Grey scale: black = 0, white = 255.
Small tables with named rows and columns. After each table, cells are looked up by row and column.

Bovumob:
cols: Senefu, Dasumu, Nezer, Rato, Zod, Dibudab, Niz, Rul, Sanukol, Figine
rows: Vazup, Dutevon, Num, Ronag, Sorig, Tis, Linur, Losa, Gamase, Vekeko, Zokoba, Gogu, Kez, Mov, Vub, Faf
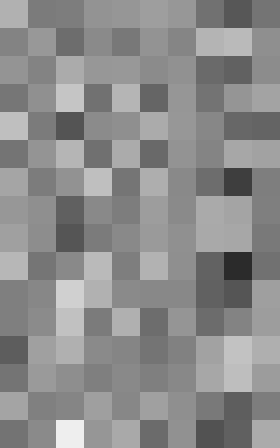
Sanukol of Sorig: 103
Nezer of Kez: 176
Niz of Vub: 143
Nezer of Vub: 133
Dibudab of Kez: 116
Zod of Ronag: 181
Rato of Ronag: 113
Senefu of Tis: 116
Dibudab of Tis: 105
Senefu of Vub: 164
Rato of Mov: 127
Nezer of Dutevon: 109
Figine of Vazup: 116
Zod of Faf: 169
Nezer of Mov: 142
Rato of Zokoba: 177
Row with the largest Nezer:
Faf

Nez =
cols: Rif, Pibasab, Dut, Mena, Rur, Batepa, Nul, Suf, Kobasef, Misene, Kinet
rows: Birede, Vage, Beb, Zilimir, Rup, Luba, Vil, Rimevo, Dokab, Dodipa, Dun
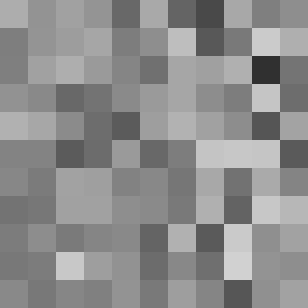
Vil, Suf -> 168
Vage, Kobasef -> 121
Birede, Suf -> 73
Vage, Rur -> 125
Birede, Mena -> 148
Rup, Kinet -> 163

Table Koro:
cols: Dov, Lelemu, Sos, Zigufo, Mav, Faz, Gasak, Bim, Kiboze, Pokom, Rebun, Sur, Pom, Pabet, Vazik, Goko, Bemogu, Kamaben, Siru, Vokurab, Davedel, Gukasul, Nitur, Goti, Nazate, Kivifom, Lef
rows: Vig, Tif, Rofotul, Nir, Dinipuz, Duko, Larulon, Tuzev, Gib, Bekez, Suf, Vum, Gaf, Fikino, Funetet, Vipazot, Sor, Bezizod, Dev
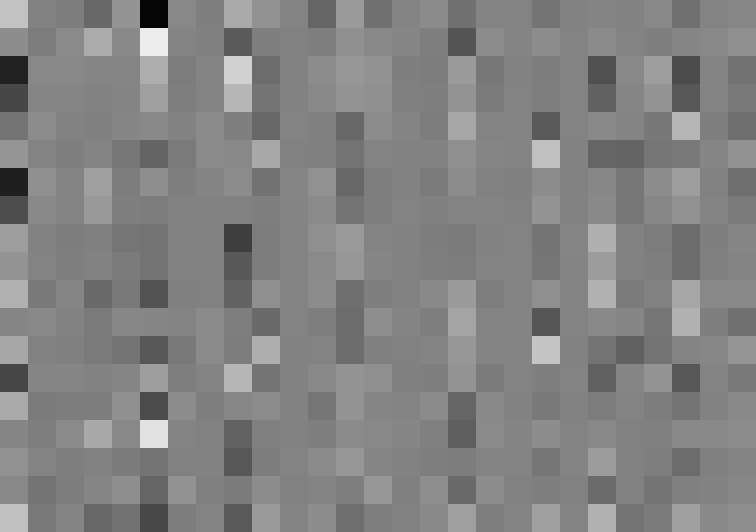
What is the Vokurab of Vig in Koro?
116
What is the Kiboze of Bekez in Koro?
88
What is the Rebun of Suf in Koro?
131
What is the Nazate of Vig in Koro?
112
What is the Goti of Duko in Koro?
117
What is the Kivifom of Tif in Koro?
136
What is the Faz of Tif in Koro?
237
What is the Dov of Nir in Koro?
71
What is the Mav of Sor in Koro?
123
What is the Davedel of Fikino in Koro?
131
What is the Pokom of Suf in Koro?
143
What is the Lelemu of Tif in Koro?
124
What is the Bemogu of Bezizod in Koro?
106

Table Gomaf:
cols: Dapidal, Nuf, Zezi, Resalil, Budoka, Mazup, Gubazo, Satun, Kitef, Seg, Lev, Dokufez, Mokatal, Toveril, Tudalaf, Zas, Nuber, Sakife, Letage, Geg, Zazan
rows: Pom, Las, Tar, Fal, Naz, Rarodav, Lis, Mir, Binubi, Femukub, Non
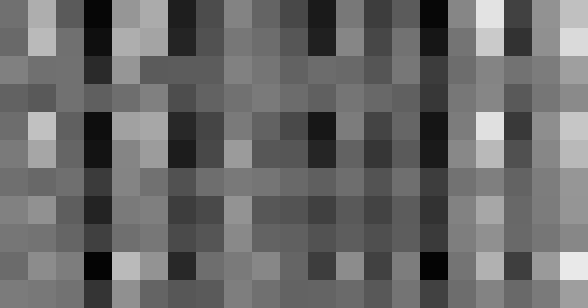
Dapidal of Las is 105
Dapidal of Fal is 98
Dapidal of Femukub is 107
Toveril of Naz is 68
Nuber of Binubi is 126
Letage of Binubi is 105
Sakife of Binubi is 144
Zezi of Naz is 96
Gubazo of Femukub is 40
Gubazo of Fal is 77
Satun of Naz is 69
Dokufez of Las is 32

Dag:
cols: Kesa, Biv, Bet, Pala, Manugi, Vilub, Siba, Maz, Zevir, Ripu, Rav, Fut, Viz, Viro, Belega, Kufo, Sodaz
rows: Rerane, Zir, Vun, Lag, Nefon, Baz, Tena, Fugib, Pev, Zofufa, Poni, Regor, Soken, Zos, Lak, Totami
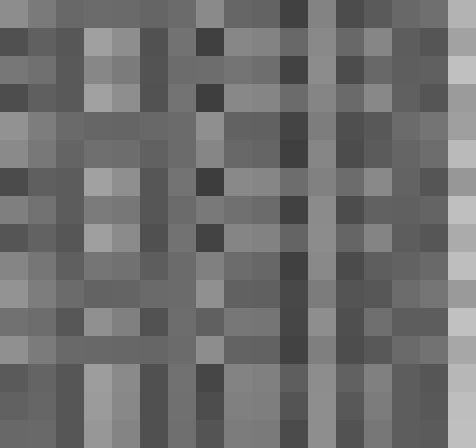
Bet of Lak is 86
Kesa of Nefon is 146
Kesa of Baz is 138
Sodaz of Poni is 154
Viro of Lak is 124
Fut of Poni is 124
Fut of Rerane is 131
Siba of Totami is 111
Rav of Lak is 84
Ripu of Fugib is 107
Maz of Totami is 84
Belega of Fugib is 96
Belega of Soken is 106
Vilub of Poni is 106
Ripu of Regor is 117
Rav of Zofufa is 64
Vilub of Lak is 80

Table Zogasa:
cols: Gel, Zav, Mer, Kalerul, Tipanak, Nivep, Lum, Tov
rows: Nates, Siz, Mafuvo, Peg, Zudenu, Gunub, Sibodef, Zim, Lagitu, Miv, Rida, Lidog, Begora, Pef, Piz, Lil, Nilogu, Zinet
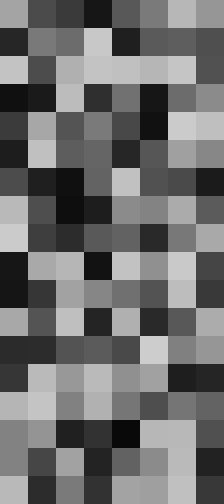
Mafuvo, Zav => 76
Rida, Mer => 162
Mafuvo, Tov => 81
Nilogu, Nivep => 139
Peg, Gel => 16
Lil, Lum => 184
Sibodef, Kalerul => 99
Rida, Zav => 54
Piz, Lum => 117
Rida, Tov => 57

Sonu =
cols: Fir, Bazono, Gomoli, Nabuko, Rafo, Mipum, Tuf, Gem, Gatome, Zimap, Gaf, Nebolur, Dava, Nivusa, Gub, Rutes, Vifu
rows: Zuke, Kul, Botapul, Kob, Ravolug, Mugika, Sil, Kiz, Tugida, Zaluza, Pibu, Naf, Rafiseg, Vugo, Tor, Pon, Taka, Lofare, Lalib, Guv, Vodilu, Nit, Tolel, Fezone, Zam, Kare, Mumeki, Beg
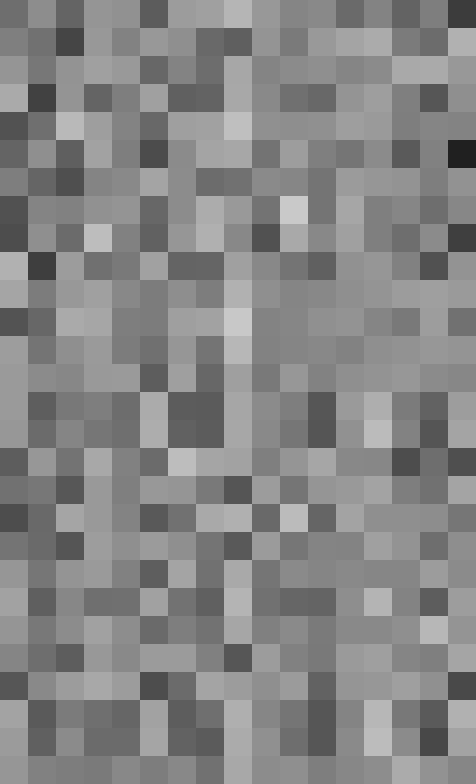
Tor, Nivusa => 174
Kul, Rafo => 130
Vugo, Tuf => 159
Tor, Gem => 91
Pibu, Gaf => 133
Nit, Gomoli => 135
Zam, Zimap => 143
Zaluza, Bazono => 62
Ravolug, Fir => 82
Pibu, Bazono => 124
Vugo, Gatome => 159
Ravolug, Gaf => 142
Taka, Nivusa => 135
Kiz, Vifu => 135
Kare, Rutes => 90
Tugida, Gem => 176
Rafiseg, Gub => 146
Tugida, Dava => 160
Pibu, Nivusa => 148
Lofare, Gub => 126
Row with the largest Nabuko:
Tugida

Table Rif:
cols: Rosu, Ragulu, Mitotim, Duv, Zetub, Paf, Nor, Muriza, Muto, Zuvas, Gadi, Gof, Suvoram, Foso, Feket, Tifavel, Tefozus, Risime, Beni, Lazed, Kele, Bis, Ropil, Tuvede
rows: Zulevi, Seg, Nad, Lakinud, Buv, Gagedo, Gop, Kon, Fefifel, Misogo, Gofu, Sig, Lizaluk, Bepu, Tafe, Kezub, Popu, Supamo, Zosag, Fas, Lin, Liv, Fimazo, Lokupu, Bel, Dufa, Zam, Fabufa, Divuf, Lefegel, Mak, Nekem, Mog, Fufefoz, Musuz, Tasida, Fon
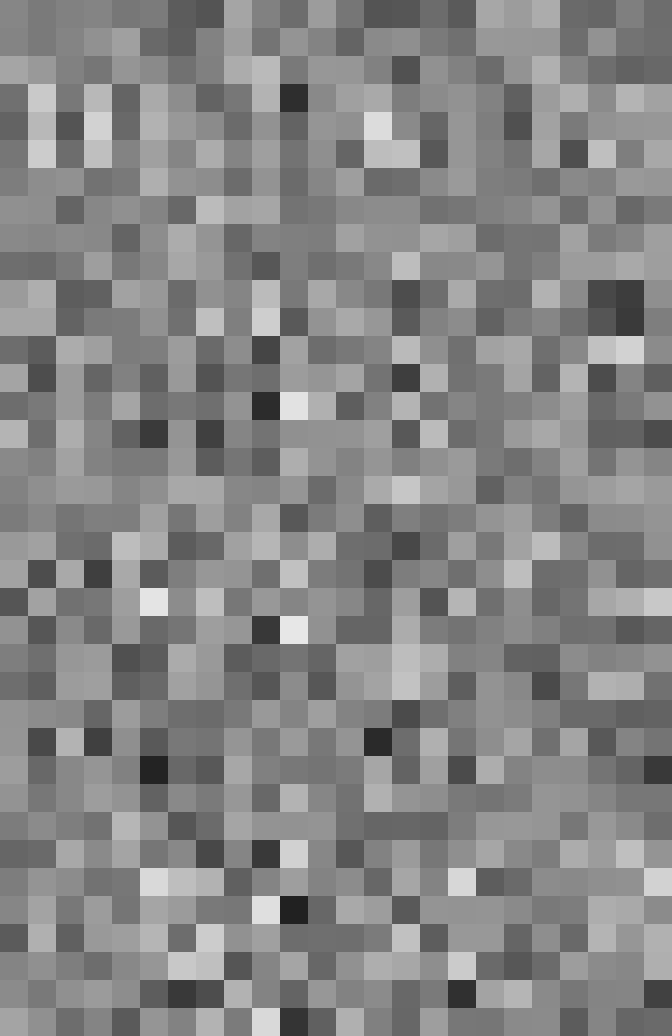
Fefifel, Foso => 146
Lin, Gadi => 193
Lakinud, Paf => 170
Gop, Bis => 130
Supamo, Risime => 97
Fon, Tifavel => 158
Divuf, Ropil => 119
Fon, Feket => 103
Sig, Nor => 112

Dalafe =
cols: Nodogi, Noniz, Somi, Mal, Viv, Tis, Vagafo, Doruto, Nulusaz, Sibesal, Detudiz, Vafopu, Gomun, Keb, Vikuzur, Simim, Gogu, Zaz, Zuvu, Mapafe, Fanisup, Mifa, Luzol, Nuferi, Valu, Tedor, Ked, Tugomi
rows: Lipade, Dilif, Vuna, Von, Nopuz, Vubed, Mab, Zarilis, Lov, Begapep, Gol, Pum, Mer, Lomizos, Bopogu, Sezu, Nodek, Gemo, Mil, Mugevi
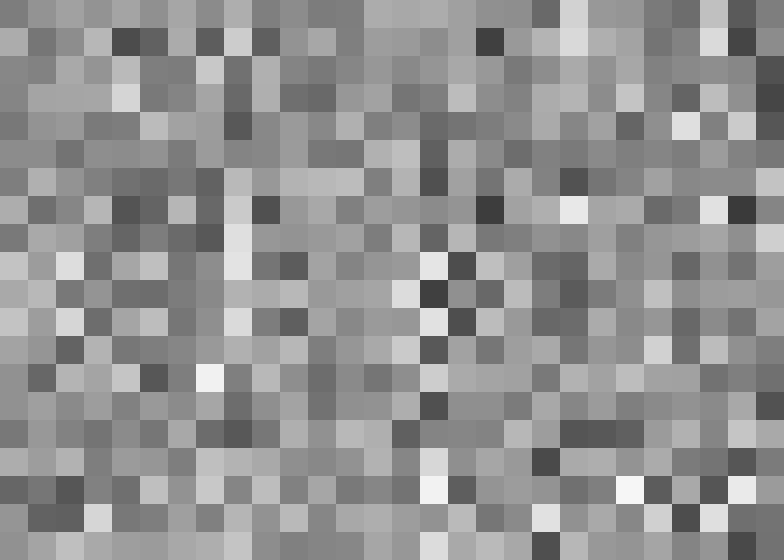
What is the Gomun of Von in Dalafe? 151
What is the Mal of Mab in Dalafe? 128
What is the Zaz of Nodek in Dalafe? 166
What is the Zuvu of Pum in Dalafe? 153
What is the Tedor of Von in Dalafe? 189
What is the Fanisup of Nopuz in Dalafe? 134
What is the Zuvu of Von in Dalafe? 130
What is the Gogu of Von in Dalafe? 188
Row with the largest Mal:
Mil

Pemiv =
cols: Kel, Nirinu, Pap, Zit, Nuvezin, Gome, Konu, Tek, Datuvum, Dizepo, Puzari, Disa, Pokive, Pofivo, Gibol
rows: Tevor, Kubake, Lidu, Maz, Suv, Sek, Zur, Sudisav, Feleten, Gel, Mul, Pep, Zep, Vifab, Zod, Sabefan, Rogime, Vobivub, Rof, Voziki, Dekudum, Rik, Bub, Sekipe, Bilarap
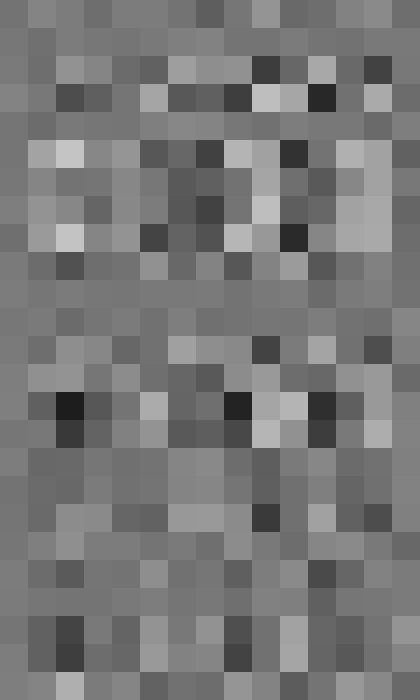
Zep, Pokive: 113
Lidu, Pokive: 105
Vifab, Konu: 102
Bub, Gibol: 148
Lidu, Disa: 168
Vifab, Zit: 118
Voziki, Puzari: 109
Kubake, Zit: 119
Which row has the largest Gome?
Zod

